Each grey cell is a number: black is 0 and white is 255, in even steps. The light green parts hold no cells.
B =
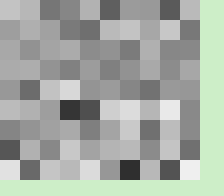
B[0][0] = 195
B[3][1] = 173
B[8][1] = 105
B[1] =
[158, 175, 161, 122, 111, 186, 195, 167, 199, 120]
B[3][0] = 171
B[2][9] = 136
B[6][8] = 188
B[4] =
[152, 108, 194, 216, 148, 155, 134, 114, 153, 151]
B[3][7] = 169
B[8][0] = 225
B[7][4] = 163
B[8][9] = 239
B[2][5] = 146
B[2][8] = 135
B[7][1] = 177
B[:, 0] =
[195, 158, 168, 171, 152, 187, 133, 86, 225]
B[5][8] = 233
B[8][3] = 185
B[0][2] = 118
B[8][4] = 219
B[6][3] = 170
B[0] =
[195, 183, 118, 134, 178, 95, 155, 153, 90, 186]
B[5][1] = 177

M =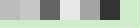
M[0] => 187
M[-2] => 164
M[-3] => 232
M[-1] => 51

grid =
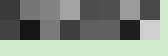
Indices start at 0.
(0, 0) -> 58
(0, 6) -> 155
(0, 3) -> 163
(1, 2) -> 122
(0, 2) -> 132

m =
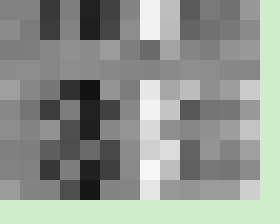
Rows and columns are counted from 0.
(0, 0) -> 129
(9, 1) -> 132
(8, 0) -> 131
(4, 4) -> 18
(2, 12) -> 153
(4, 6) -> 125
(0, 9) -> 90
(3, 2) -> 134
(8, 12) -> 140
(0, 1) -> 130
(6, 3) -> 79
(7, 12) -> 159
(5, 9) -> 87
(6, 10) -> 145
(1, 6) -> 141
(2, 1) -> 126
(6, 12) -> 195
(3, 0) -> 140
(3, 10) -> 141
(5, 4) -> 33
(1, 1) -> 123
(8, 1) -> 129
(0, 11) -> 113
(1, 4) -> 30
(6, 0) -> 141
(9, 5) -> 132
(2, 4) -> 140
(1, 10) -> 113
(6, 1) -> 132
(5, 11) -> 119
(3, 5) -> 136
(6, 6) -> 149
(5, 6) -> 135

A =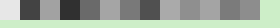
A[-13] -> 231
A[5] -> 165
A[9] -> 143
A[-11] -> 162

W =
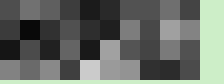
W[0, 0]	78
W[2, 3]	100
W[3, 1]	106
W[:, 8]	[111, 160, 122, 44]
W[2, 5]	161
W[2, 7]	68
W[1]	[59, 9, 49, 80, 46, 31, 125, 72, 160, 131]
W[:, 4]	[27, 46, 25, 203]
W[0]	[78, 113, 95, 61, 27, 41, 82, 81, 111, 68]
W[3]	[130, 106, 137, 63, 203, 154, 147, 48, 44, 75]

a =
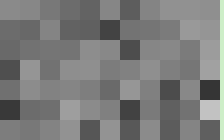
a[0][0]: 138
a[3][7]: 143
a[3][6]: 129
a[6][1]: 120
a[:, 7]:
[132, 117, 134, 143, 128, 122, 139]
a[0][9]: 145
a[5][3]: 158
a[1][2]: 132
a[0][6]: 93
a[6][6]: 88
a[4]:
[112, 140, 130, 133, 126, 106, 150, 128, 76, 136, 53]
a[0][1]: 135
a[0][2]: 120
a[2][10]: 156
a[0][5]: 134
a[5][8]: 96
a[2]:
[105, 114, 117, 116, 141, 136, 77, 134, 136, 123, 156]
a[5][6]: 66
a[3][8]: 127
